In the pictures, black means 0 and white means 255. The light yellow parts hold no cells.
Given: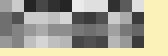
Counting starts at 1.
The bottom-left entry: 152
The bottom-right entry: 59
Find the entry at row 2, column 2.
81
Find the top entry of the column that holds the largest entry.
234
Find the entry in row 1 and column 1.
161
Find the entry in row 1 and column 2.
203
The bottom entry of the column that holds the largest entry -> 71
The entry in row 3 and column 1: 111
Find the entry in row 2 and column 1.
111
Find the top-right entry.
223
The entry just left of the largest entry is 37
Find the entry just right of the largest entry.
223

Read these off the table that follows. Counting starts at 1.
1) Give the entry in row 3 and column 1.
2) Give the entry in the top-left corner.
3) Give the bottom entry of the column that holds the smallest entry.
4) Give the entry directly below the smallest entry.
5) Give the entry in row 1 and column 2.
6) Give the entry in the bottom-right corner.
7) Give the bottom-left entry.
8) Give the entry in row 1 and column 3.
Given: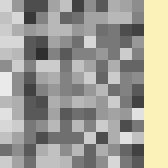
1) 204
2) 215
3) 193
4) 204
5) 152
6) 89
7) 204
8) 77

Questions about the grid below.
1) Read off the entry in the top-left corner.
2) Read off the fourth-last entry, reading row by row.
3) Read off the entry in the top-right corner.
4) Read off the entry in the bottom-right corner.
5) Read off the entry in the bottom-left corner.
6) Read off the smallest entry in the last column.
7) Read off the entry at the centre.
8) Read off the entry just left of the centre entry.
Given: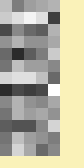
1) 191
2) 212
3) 179
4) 136
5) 125
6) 62
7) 223
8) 223

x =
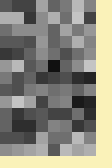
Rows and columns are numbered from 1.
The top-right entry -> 131
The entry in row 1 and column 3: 67
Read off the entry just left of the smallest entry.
111
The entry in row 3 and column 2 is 140
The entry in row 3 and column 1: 111
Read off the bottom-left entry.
140
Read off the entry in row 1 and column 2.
67
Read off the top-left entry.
88
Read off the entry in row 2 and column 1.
175
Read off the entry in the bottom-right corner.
175
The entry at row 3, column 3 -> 140
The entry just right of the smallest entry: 99

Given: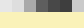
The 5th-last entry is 169
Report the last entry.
202
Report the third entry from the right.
72

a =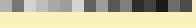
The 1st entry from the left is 178
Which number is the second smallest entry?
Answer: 46
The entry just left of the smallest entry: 66
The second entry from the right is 109
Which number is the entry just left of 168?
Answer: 189

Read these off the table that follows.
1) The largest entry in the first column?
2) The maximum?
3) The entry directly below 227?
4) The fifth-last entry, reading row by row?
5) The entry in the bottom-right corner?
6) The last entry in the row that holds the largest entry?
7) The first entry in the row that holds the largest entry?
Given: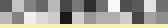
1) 185
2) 248
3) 162
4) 174
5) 141
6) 111
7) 90
